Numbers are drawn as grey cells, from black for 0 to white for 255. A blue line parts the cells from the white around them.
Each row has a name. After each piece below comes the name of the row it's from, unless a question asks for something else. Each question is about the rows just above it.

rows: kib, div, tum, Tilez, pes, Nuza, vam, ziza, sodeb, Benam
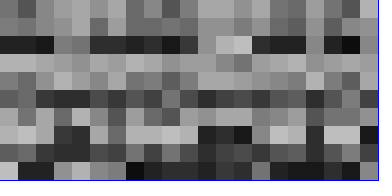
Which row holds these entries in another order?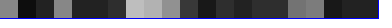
tum
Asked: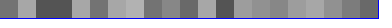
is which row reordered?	kib

